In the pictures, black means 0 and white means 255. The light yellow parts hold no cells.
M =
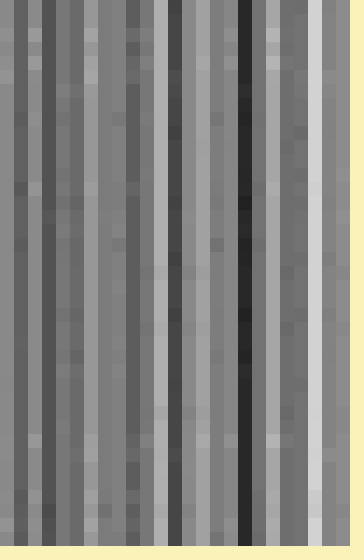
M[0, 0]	137
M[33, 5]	106
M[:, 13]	[137, 137, 137, 137, 137, 137, 137, 137, 137, 137, 137, 137, 137, 137, 137, 139, 137, 137, 137, 131, 137, 137, 137, 133, 137, 137, 137, 137, 137, 131, 136, 137, 137, 138, 137, 137, 131, 137, 137]
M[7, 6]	151
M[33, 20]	110
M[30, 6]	151
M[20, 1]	96
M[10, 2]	138
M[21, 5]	106
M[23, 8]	128
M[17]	[137, 92, 138, 82, 117, 104, 151, 123, 120, 93, 119, 174, 70, 137, 161, 114, 134, 36, 110, 166, 110, 114, 210, 131, 140]
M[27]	[136, 96, 138, 82, 119, 106, 151, 123, 128, 93, 119, 174, 68, 137, 161, 125, 134, 40, 114, 166, 110, 110, 210, 131, 140]
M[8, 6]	151
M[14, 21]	110
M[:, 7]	[123, 123, 123, 124, 123, 123, 123, 123, 123, 123, 123, 123, 123, 123, 123, 125, 123, 123, 123, 123, 123, 123, 123, 123, 123, 123, 123, 123, 123, 123, 123, 123, 123, 123, 123, 122, 113, 123, 123]
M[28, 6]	151
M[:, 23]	[129, 131, 131, 131, 131, 138, 134, 131, 131, 130, 131, 131, 131, 131, 129, 131, 131, 131, 126, 131, 131, 131, 127, 131, 131, 130, 131, 131, 131, 131, 131, 131, 139, 131, 131, 131, 131, 131, 131]
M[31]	[139, 96, 151, 82, 119, 106, 158, 123, 128, 99, 128, 174, 70, 137, 168, 125, 144, 40, 114, 179, 118, 114, 210, 131, 140]
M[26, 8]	131
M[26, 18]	114
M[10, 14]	159
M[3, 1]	96
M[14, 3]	82
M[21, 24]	140
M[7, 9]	93
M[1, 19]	166
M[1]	[137, 96, 138, 82, 119, 106, 151, 123, 128, 93, 119, 174, 70, 137, 161, 125, 134, 40, 114, 166, 110, 114, 210, 131, 140]
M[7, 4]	119
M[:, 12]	[66, 70, 70, 70, 70, 77, 74, 70, 70, 65, 70, 70, 70, 70, 66, 70, 70, 70, 65, 70, 70, 70, 65, 70, 70, 70, 70, 68, 70, 70, 70, 70, 75, 70, 70, 70, 70, 70, 70]
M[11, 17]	40
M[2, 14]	161
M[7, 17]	40
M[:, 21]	[109, 114, 114, 114, 114, 119, 117, 114, 114, 106, 114, 114, 109, 114, 110, 113, 114, 114, 110, 114, 114, 114, 109, 114, 114, 114, 114, 110, 114, 114, 114, 114, 114, 114, 114, 114, 114, 114, 114]

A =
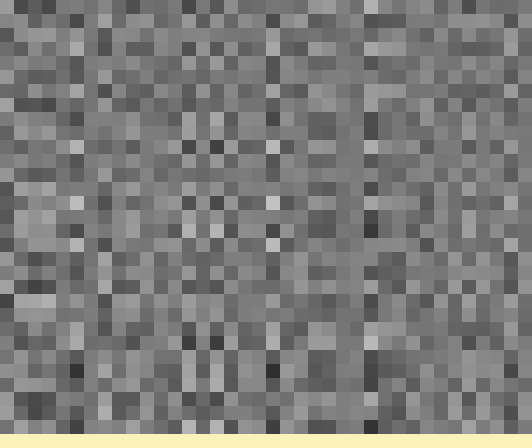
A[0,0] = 155
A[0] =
[155, 74, 92, 73, 121, 124, 114, 133, 103, 80, 112, 109, 121, 72, 120, 87, 141, 105, 109, 118, 116, 109, 148, 154, 128, 111, 177, 133, 117, 131, 140, 100, 124, 78, 117, 108, 109, 120]
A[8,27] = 108
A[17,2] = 147
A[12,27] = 109
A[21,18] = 125
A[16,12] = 89
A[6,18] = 111
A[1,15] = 143
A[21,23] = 89
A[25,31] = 123
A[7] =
[161, 82, 85, 73, 115, 101, 117, 148, 100, 90, 118, 101, 113, 88, 110, 103, 129, 115, 115, 93, 128, 119, 136, 146, 129, 114, 157, 121, 107, 128, 147, 97, 130, 89, 125, 115, 92, 125]
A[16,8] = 136
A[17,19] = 186
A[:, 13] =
[72, 150, 132, 81, 150, 115, 92, 88, 158, 157, 72, 149, 110, 157, 81, 158, 176, 105, 107, 150, 86, 155, 149, 87, 62, 156, 162, 166, 77, 109, 180]
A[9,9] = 149
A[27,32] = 100
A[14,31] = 132
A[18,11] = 102
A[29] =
[157, 104, 72, 90, 117, 87, 117, 173, 90, 109, 148, 97, 129, 109, 92, 105, 126, 127, 116, 88, 130, 153, 114, 130, 127, 134, 131, 96, 84, 140, 127, 104, 154, 107, 153, 123, 78, 147]
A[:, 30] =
[140, 124, 98, 116, 133, 139, 116, 147, 142, 109, 93, 132, 133, 98, 88, 100, 136, 83, 125, 122, 125, 87, 117, 117, 102, 117, 143, 134, 119, 127, 133]
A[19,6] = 123
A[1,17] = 140
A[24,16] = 157
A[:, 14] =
[120, 93, 133, 146, 110, 103, 145, 110, 112, 116, 135, 109, 104, 123, 143, 122, 113, 140, 98, 100, 98, 133, 128, 144, 129, 103, 92, 121, 104, 92, 103]
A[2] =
[86, 140, 149, 151, 126, 147, 120, 88, 137, 135, 115, 137, 127, 132, 133, 123, 118, 117, 120, 152, 107, 113, 116, 106, 111, 120, 104, 126, 135, 113, 98, 136, 106, 136, 110, 118, 148, 110]
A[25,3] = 137
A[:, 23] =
[154, 101, 106, 142, 102, 127, 136, 146, 98, 93, 145, 103, 130, 91, 137, 90, 87, 121, 131, 101, 144, 89, 99, 139, 155, 96, 98, 91, 148, 130, 83]
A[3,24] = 118
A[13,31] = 138
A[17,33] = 119
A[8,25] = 116
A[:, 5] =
[124, 73, 147, 169, 86, 88, 163, 101, 77, 109, 178, 85, 96, 124, 188, 121, 76, 178, 95, 84, 105, 146, 117, 162, 169, 88, 51, 90, 122, 87, 66]
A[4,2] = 122
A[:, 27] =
[133, 88, 126, 152, 107, 108, 150, 121, 108, 107, 139, 106, 109, 112, 145, 110, 105, 136, 102, 95, 106, 120, 121, 149, 137, 97, 89, 113, 113, 96, 94]

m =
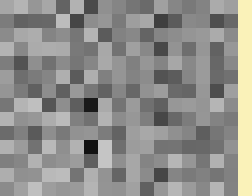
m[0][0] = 166
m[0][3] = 167
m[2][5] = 118
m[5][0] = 157
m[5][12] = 92
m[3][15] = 98
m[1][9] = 158
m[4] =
[125, 83, 143, 113, 139, 118, 134, 169, 149, 128, 150, 132, 167, 136, 155, 103, 136]
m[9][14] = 94
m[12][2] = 146
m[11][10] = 132
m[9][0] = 107
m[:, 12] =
[134, 91, 141, 147, 167, 92, 106, 151, 104, 144, 116, 182, 133, 182]
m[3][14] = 150
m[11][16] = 130
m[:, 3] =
[167, 104, 132, 173, 113, 133, 141, 85, 173, 142, 185, 141, 185, 157]
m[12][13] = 122
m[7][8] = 116
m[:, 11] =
[160, 63, 133, 72, 132, 83, 157, 96, 71, 160, 115, 141, 70, 151]
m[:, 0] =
[166, 124, 139, 179, 125, 157, 149, 118, 179, 107, 177, 127, 174, 139]
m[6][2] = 96
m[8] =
[179, 145, 151, 173, 187, 128, 113, 179, 140, 151, 126, 71, 104, 124, 150, 131, 122]
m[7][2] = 191
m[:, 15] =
[171, 79, 171, 98, 103, 106, 77, 181, 131, 118, 113, 177, 117, 181]
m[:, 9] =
[117, 158, 136, 160, 128, 131, 103, 155, 151, 158, 156, 167, 167, 161]
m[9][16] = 132
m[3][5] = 121
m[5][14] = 155
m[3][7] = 168
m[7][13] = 155
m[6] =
[149, 123, 96, 141, 96, 153, 119, 98, 134, 103, 146, 157, 106, 102, 151, 77, 159]
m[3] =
[179, 136, 171, 173, 171, 121, 115, 168, 114, 160, 136, 72, 147, 110, 150, 98, 151]
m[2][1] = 168

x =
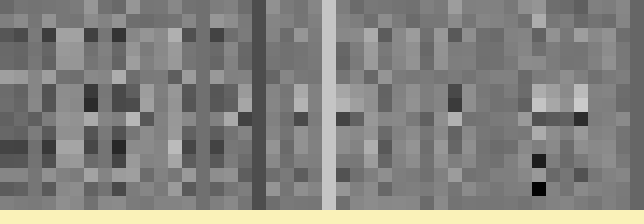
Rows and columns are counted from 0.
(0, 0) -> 105
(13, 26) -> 139
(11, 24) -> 121
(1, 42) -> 115
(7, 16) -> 96
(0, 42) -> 128
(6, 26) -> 145
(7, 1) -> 102
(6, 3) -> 83
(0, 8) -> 105
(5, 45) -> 102
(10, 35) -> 108
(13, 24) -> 150
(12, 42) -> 119
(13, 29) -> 127
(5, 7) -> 134
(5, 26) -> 104
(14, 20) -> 121
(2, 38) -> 98
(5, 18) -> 77
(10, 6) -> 71
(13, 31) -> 132
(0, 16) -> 129
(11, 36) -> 128
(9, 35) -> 115
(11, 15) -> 89
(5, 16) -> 129
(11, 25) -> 120
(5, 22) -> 118
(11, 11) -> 134
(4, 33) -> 127
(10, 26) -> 174
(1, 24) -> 132
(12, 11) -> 130
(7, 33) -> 143
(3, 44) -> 120
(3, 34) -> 113
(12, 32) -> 156
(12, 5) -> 124
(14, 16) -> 137
